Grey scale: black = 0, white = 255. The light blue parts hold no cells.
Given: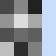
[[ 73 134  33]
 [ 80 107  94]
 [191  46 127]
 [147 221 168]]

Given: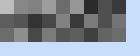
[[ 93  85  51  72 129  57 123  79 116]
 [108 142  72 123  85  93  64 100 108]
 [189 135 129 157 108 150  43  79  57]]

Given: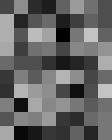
[[168   8  23  55  49  98  36 119]
 [ 70 141  43  29  98 155 112  78]
 [106  78  78  49  23  36  55 174]
 [174  36  85 106  29  62  98  78]
 [ 55 127  91 135 180 141  70 106]
 [168  62 112 119  70 135 127 147]
 [ 85 135 127 155  55  43 106 119]
 [ 49 180 155 141  70  15  78 195]
 [127  15 168 135 147 119  91 112]
 [174  85 188 162   0 119 195  98]]

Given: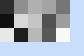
[[ 46 143 176 164 117]
 [232  30 184  87 248]
 [ 16 216 197  81 157]]

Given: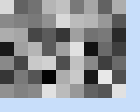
[[173 166  70  91  54 160 114 121  41]
 [ 54 121  85   4 173 201  25 232  78]
 [217  98 114 181 193 121 166  98 173]
 [137 129 121 145 217 187 181 152  85]
 [145 129 137 225 187 152  98  85 225]
 [ 25 160 181  91 160 225  18 106  62]
 [137  70 201 209  78 193 137  62 106]]

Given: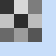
[[105 156  85]
 [ 51 216 125]
 [195  44 189]]

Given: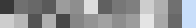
[[205 183  83 175  71 134 148 162 142 156 228 168 104]
 [ 56 112 104  90 156 142 221  96 119 127 205 175 112]]
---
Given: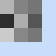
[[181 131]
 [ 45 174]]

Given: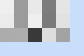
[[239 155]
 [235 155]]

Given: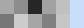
[[168 141]
 [119 204]]

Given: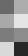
[[105 173]
 [169 229]]

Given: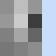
[[143 190]
 [152 203]]

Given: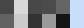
[[ 70 216]
 [ 98 203]]

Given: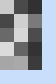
[[203  74]
 [ 71 207]]
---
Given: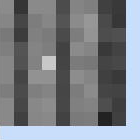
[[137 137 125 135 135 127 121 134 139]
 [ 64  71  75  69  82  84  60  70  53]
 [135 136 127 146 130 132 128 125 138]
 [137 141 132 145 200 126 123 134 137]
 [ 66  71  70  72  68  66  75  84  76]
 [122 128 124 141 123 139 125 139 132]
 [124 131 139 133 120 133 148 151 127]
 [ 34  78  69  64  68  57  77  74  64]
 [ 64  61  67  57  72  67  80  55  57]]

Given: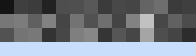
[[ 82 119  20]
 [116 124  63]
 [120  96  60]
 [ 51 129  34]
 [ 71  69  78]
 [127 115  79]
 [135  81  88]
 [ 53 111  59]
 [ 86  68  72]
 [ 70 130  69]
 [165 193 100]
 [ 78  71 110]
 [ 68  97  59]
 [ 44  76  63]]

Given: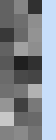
[[130 200 149 112 107  88  98  56  98  98]
 [138 101  64 119  73  31 161 105 110 133]
 [116 105 121 178  69  48 142 147 142  48]]

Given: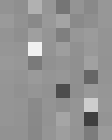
[[146 149 149 149 150 153 150 148 154 147]
 [146 147 148 145 148 151 149 143 146 143]
 [136 137 138 149 154 122 241 159 137 177]
 [149 147 148 146 149 145 148 149 153 150]
 [158 165 143  77 151 148 158 127 164 117]
 [148 149 149 143 144 144 145 151 138 148]
 [124  63 205 153 102 161 153 155 143 137]
 [155 148 151 150 148 147 148 148 151 151]]

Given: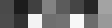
[[ 76  74]
 [ 50  28]
 [243  64]
 [111 130]
 [114  91]
 [247  69]
 [108  38]
 [153 163]]

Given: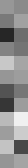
[[149 195 157 186  54  83 150 200 131  38 121 151]
 [164  72 204 240 156 118 157 165 116 109 161 138]]
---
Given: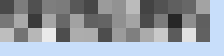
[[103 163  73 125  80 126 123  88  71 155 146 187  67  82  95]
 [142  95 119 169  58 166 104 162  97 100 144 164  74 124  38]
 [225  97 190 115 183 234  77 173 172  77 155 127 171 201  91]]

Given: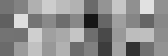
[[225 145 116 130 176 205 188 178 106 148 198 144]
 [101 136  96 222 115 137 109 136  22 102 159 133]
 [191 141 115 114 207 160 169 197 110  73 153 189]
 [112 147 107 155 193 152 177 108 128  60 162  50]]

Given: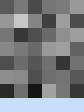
[[123 153  89 121  74 118]
 [158  76 151 199 133  64]
 [143 157 118  55  79 106]
 [160  99 135 121 106 153]
 [ 53 114  78 108  86 113]
 [115  88 142 137  78 110]
 [118  55  41 110  21 162]]

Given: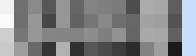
[[167  94 241 112 137  87 150 102 131 127 123  77 172]
 [158  83 251 110 151  70 150  98 118 136 110 103 163]
 [167  97 206 118 151 133 132 131 141 127 146 100 169]
 [158  26 201 157 105  52 177  48  87  75  60  44 130]]

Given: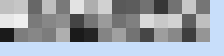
[[199 117 192 198 103 190 121 227 174 209  89  92 114  55 114]
 [ 96 191 231 239 122 135 143  68 118 155 114 128 218 200 210]
 [ 62 149  26 125 135 124 175  26  36 132 160 115  70 158 136]]

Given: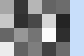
[[100 108 167  54 182]
 [214  36 199  48  72]
 [251  46 102 151 116]
 [ 65 108 236  98 126]]

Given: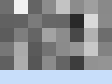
[[159 137 111 241 100 140 195 140]
 [217 138  97  98 123 103 102  41]
 [177 109  92 126 101 163 140  72]
 [200 130 119 170  90 115 139 150]
 [146 148  96 173  86 139 100  61]]
